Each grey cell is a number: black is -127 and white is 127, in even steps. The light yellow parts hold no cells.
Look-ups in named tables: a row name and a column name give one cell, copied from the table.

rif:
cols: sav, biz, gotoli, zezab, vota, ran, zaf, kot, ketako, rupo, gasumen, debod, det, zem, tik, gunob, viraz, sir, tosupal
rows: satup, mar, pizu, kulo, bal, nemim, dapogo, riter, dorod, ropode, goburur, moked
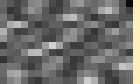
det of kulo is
-2
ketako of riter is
-66
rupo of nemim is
14
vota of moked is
-58
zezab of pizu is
-54
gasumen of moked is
-36
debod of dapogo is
-64
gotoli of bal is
-63
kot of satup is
-53
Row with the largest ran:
riter

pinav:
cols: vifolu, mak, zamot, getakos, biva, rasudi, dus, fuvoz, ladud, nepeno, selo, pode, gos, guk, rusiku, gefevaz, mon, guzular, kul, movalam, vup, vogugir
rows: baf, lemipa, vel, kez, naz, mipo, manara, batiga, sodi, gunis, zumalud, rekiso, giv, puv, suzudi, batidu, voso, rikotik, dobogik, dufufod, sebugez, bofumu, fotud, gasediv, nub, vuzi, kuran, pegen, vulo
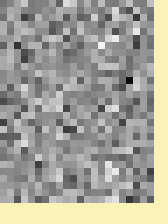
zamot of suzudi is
-13
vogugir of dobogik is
21
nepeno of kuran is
-16
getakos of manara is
12
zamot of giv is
38
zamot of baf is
38
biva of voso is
64
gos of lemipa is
25
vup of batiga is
20
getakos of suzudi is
7
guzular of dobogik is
13
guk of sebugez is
5
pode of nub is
29
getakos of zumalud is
3
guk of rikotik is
20
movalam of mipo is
-50
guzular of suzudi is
7
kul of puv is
34
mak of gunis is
45
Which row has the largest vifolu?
dobogik

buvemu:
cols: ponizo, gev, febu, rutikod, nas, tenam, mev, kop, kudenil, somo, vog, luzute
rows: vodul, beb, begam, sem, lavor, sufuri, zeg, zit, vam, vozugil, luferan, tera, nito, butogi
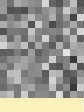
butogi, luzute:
10
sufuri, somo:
6
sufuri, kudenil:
-32
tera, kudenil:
22
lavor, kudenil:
0
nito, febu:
-7
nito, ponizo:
-20
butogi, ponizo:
44
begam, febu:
-18
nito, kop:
63
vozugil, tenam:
14
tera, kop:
82
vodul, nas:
16
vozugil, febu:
41
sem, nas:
-42
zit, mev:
-8
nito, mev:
3
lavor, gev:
-5
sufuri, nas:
43
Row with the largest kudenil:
butogi

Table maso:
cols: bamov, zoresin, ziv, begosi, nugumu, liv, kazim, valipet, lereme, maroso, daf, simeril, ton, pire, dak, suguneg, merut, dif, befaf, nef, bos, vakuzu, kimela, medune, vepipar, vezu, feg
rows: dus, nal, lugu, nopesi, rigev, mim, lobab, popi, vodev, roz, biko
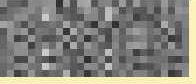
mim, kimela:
-34
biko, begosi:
-32
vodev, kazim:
-41
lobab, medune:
-38
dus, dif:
26
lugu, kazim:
72
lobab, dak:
-31
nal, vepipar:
-40
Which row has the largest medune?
nopesi

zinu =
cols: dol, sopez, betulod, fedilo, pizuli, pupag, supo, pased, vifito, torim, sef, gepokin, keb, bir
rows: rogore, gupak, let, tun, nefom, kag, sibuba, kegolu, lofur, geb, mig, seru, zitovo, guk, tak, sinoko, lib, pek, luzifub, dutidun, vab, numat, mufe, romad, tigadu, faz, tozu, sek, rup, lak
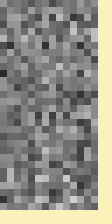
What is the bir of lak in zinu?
-30
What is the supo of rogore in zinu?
-4
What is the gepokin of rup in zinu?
40
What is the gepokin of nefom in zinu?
-10
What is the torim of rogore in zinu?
-3
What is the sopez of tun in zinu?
20
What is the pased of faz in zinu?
1
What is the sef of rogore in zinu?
-13
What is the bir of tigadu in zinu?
-37
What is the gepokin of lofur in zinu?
-3
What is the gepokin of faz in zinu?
-42
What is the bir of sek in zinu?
-20

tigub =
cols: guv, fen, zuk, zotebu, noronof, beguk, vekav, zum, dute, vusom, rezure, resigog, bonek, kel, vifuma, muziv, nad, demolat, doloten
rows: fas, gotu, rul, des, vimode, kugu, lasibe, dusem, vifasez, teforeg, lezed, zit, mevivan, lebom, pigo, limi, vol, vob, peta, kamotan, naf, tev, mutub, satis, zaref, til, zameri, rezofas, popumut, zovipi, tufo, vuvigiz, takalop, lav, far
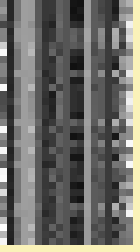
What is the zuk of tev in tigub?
-10
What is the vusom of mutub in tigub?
-42
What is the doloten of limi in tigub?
86
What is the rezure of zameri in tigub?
-102
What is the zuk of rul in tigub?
-10
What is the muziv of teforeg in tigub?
-68
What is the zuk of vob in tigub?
26
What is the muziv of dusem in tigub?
-68
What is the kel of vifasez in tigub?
-34
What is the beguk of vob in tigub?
-24
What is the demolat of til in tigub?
-46
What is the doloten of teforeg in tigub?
48
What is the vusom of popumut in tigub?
-42
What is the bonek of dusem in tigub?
27
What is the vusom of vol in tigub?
-42

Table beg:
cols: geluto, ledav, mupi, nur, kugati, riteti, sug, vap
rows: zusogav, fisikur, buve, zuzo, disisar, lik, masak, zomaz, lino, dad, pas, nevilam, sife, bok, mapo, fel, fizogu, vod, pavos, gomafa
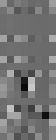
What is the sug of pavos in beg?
-23
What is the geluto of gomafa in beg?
-13
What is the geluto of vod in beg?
35
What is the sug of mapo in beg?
-20
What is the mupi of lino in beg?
35
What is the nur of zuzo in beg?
-18
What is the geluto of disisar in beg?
-19
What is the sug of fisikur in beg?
-23
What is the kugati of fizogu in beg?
-37
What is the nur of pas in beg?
-23
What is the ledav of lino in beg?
-37
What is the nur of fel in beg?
-24
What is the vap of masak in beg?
-19
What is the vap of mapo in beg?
-19
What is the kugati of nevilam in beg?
59
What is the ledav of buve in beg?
-15
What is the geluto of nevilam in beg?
9
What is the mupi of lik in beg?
25
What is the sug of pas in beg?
-28
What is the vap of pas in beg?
17

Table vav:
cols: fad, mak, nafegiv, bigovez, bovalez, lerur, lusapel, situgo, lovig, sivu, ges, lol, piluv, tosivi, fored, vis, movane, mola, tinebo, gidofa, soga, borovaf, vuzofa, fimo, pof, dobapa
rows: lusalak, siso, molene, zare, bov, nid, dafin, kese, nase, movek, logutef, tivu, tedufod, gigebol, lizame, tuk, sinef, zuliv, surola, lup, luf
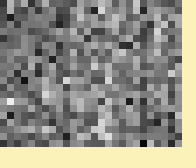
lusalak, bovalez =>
-76
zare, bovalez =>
-11
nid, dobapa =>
9
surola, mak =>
-12
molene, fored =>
-34
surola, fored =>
78
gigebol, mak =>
-32
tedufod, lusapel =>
45
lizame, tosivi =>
12
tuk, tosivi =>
3
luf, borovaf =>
59
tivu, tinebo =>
-33
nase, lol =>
-24
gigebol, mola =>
7
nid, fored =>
-22

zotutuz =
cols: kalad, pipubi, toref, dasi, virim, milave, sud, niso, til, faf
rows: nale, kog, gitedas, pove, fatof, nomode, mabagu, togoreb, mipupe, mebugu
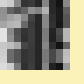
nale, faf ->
8
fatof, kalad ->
99
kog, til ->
-100
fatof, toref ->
-48
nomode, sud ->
-3
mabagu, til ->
-108
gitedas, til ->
-100
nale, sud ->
5
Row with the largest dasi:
gitedas

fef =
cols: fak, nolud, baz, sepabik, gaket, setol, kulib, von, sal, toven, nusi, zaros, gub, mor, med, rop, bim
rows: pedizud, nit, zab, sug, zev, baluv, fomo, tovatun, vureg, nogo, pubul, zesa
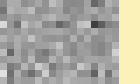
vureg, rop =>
34
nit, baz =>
40
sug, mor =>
-64
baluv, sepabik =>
34
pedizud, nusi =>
9
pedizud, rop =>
48
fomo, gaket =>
21
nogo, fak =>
51
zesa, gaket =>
27
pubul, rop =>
-10
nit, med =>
22
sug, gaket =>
38
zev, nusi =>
19
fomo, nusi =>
11
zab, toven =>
33
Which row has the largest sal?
fomo

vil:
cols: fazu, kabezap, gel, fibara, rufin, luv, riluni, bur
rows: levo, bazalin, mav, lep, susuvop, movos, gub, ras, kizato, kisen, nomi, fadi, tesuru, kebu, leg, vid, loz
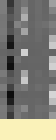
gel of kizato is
-13
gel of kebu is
-26
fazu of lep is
-8
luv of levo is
-19
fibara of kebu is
-27
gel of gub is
-24
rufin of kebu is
-26
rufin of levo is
-25
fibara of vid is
7
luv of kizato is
-25
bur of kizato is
63
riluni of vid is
-18

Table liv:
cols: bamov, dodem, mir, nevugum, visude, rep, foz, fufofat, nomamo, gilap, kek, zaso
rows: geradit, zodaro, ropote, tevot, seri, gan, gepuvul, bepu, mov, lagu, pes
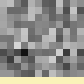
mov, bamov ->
-20
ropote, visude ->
61
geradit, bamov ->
53
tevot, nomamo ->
26
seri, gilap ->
45
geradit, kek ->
32
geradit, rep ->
21
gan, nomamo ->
-40
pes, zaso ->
14
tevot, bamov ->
38
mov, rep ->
38
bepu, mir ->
-56
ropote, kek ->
40
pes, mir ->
-9
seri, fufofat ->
71
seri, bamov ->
31
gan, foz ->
55
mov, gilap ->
10
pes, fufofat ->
61
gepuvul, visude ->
59
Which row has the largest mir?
gepuvul

